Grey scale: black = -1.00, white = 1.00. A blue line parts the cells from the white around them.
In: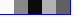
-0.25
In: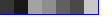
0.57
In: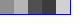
0.64
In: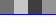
0.17
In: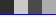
0.35
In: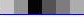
0.36
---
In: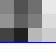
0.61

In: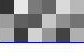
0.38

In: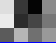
0.20

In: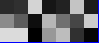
-0.95

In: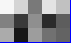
-0.22

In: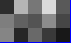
-0.81

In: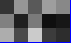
-0.65
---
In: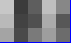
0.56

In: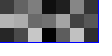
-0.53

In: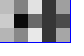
0.48

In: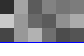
-0.64

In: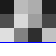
-0.80

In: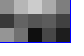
0.11

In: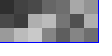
-0.63

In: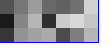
-0.35

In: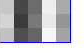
0.56
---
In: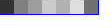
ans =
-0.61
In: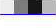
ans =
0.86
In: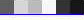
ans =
-0.26
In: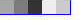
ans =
0.31
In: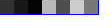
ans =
-0.61
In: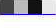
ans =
-0.48
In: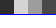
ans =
-0.64
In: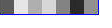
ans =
-0.29
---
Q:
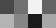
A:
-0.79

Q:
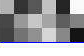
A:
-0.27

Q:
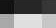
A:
0.75

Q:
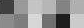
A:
-0.77

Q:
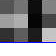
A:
-0.96

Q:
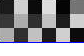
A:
-0.79

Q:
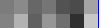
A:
-0.63

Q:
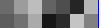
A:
0.54

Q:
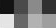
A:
0.40
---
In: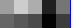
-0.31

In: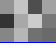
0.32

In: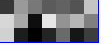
0.32

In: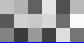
0.63

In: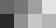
0.14

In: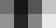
-0.71

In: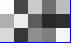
0.86

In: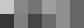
0.01

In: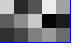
0.10

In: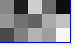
-0.11
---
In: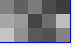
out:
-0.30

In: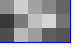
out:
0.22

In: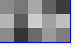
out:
-0.17

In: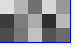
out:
0.51

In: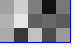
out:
0.51

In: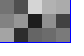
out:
-0.21

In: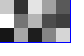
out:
-0.77
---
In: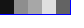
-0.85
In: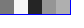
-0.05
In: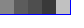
0.05
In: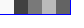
0.95
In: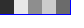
-0.64
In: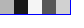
0.42
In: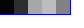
-0.97
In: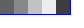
-0.24
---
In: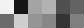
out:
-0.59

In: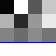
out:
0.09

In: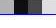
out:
-0.44

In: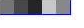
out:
0.56

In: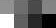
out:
-0.70

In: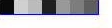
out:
-0.02

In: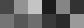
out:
-0.67

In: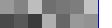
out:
0.20
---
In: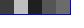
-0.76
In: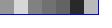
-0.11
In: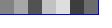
0.52
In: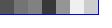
-0.56
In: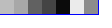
-0.47
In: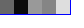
0.20
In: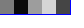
0.23
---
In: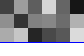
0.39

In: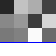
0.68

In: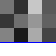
-0.24

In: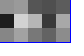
0.32

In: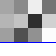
0.64

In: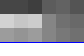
-0.18

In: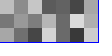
0.37

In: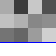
0.11
